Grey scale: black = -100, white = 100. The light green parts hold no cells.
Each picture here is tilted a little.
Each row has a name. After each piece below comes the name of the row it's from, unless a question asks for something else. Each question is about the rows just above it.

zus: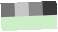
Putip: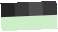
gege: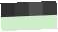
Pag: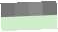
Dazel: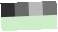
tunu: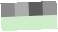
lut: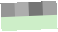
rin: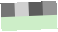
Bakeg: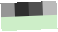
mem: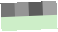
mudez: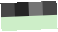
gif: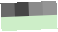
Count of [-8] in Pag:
2
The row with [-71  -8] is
mudez
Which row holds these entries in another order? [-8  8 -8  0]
Pag
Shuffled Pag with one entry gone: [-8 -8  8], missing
[0]
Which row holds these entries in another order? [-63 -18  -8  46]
Dazel

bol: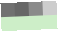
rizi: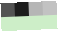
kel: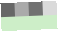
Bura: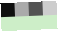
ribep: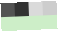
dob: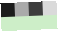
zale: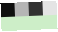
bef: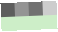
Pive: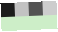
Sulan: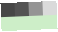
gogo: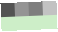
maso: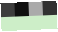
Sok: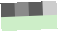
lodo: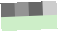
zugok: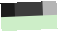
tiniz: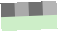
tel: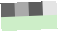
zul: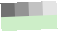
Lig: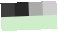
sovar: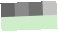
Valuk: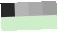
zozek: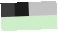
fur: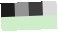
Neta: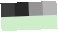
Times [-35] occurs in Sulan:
1
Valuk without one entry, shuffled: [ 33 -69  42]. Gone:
[24]
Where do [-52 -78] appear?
zozek
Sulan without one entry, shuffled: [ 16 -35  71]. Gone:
[-44]
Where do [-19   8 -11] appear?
sovar
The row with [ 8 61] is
bol
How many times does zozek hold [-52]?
1

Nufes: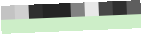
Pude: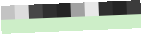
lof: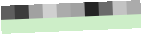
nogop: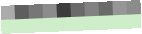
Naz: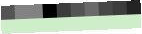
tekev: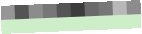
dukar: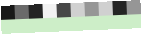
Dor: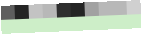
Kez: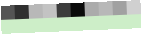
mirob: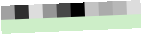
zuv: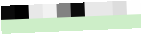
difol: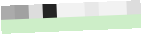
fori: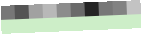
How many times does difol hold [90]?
4
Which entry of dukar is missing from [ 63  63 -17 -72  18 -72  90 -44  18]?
[-81]

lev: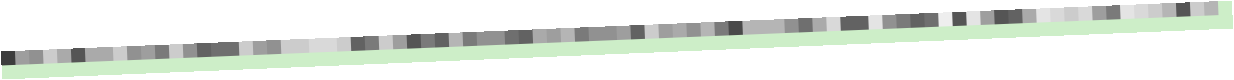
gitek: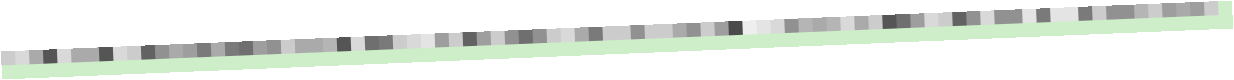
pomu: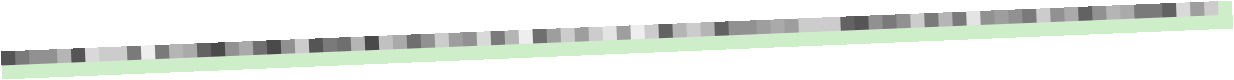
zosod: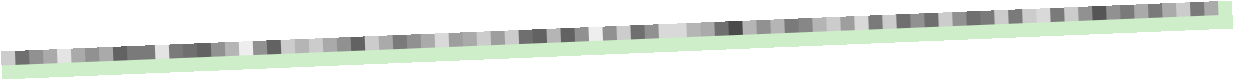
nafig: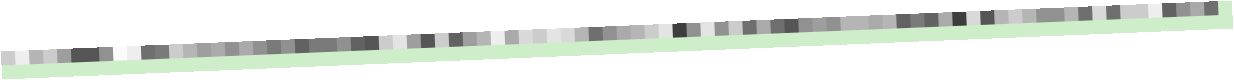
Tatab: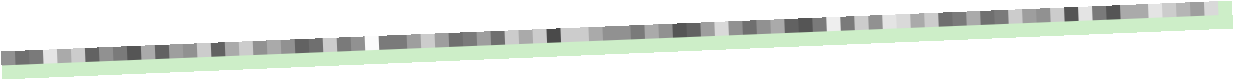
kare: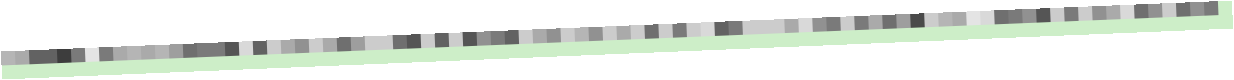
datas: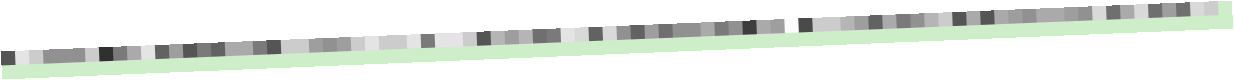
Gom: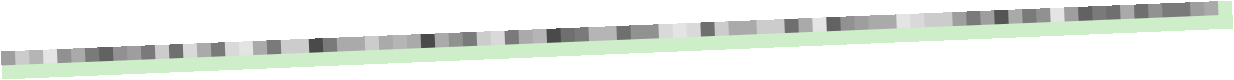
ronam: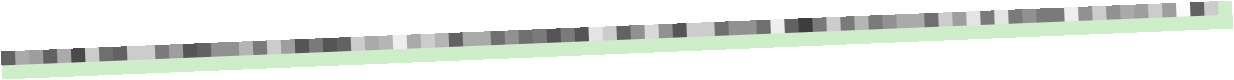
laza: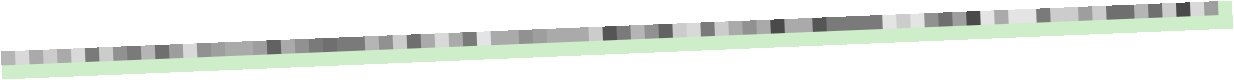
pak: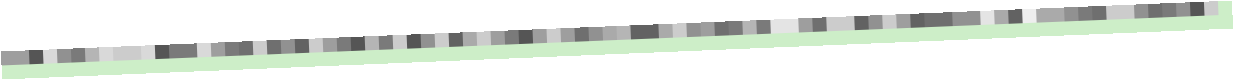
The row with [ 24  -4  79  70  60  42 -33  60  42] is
lev
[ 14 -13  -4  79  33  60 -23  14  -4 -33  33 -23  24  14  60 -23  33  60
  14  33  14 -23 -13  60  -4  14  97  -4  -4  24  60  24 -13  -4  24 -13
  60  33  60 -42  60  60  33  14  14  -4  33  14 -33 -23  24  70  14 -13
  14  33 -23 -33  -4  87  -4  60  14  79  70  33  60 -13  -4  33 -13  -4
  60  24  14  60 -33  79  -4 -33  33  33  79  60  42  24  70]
Tatab
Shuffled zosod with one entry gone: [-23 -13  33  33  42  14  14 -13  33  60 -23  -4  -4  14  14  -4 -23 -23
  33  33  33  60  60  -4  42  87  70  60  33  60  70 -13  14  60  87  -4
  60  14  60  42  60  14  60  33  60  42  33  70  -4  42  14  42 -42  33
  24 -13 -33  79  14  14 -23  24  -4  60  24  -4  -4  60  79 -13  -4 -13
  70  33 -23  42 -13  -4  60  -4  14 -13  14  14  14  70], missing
[6]
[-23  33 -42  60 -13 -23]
ronam
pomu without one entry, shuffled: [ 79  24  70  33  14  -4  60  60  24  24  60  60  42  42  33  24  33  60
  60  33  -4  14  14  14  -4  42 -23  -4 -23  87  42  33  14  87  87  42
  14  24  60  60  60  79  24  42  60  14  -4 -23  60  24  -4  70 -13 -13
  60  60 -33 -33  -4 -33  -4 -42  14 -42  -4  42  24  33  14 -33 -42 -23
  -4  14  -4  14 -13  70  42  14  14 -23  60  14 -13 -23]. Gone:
[51]
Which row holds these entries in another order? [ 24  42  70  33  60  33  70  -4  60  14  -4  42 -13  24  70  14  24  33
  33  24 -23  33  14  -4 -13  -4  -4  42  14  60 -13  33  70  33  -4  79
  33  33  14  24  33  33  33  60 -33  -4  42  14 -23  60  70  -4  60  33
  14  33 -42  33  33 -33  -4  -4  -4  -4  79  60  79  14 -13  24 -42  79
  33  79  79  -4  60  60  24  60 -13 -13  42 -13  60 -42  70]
laza
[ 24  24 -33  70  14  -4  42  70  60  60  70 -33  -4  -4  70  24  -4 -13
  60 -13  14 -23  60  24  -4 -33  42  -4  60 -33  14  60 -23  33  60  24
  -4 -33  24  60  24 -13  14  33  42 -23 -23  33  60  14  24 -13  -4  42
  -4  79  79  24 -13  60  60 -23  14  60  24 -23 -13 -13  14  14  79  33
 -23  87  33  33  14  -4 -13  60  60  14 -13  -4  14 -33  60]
pak

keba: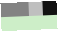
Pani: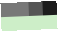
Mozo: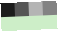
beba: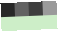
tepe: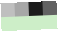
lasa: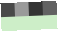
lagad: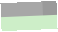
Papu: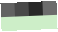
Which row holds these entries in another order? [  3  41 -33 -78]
Mozo
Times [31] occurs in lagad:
3

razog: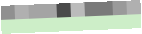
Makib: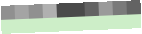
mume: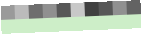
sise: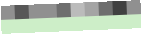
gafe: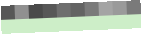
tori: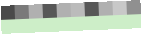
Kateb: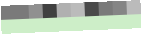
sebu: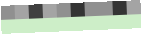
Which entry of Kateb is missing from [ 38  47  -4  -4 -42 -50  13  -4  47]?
[4]
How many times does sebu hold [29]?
3

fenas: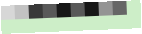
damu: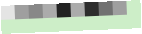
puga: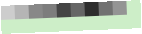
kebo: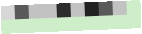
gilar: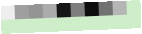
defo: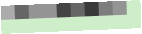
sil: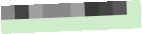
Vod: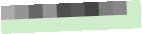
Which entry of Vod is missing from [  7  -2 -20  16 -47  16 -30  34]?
[-39]
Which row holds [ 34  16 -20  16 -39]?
Vod

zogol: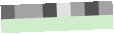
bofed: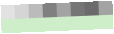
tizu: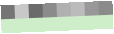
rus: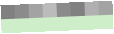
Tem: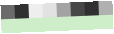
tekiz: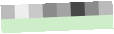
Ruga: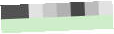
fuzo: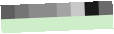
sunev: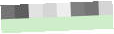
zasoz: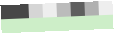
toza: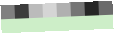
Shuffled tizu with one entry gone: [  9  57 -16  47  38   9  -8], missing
[19]
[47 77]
Ruga
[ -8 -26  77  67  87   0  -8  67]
sunev
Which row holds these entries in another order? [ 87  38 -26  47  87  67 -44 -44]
zasoz
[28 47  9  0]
rus
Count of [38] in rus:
1

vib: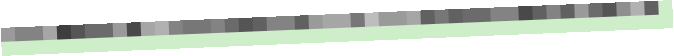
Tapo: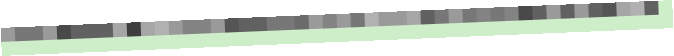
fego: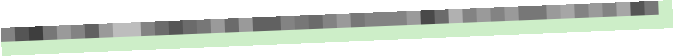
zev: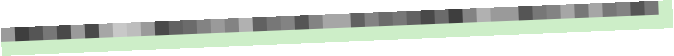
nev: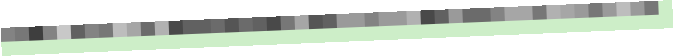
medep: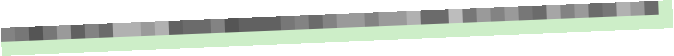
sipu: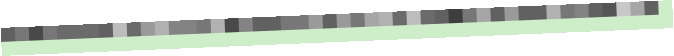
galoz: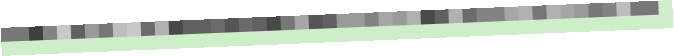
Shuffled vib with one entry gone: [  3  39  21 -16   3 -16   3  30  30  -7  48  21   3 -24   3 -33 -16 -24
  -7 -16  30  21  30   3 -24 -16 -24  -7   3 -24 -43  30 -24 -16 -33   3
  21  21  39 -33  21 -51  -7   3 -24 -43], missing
[12]
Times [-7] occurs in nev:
6
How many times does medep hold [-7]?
6
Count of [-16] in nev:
5
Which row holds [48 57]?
galoz

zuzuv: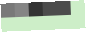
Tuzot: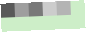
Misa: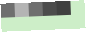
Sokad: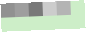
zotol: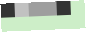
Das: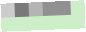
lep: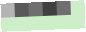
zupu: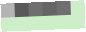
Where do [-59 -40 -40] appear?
zuzuv
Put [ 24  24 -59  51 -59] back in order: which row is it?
zotol
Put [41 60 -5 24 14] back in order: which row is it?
Sokad
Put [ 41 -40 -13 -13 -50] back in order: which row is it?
Misa
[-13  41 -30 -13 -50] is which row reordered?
lep
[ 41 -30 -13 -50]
lep
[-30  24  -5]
Tuzot

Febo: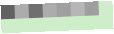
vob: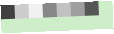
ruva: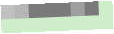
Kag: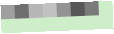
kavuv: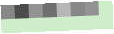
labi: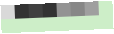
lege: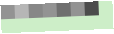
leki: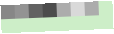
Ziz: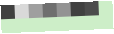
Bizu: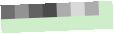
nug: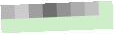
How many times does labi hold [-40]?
0
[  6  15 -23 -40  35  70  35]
leki
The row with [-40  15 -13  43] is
kavuv
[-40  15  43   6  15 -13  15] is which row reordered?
lege
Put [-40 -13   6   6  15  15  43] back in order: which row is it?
kavuv

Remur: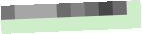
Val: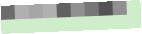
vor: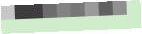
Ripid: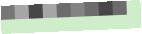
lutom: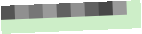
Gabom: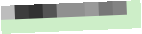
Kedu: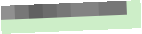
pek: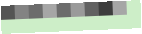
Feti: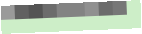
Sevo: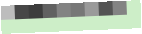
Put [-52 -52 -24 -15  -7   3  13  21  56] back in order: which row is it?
vor
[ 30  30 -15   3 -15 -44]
Remur

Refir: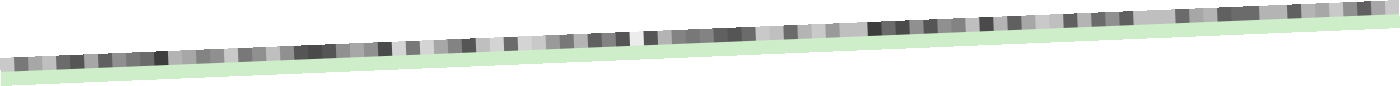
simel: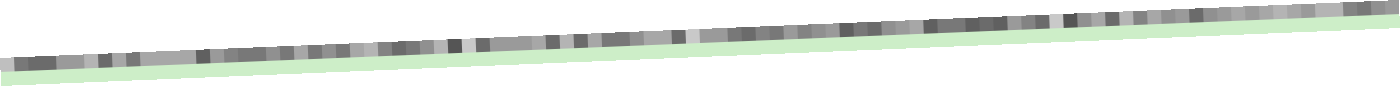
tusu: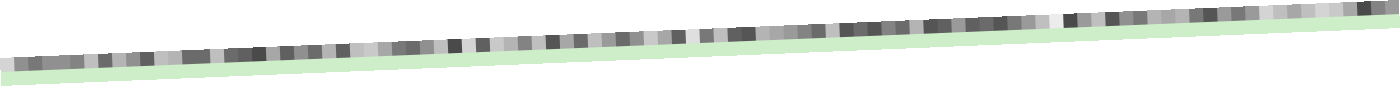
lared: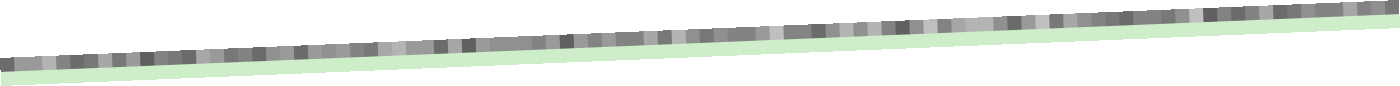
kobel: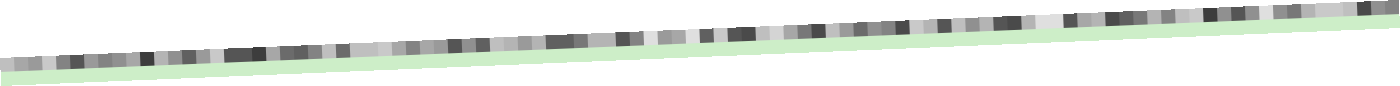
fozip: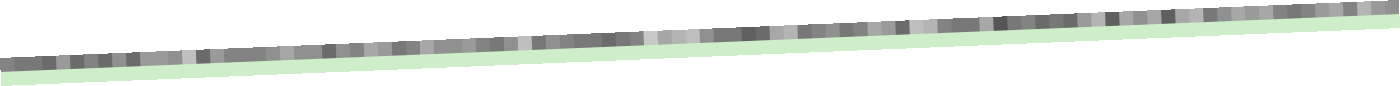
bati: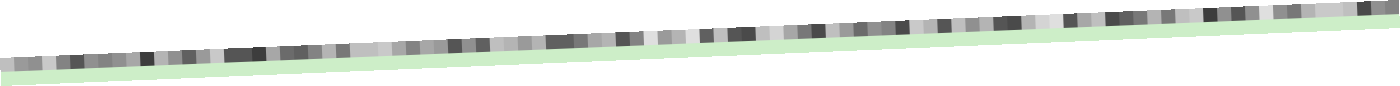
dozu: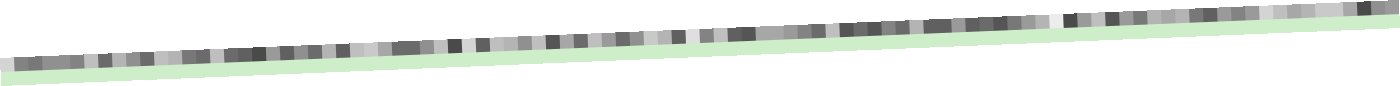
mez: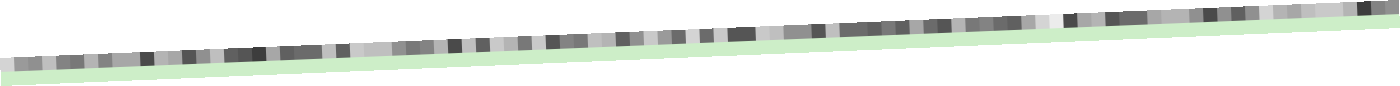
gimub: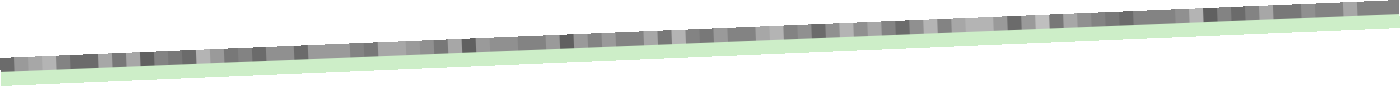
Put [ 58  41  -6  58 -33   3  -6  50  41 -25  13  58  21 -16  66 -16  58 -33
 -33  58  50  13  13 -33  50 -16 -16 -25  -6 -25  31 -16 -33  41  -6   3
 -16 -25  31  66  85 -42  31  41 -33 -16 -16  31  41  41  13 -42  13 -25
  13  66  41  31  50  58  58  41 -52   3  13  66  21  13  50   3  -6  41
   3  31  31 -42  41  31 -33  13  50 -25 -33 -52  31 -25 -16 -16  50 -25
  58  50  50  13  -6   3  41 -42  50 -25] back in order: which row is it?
mez
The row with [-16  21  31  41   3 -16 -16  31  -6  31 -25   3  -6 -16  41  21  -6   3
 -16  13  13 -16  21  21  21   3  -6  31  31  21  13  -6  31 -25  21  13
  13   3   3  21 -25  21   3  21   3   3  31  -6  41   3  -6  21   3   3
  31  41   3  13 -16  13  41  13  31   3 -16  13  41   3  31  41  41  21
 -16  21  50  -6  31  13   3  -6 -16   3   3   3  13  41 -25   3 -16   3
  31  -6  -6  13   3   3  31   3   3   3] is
gimub

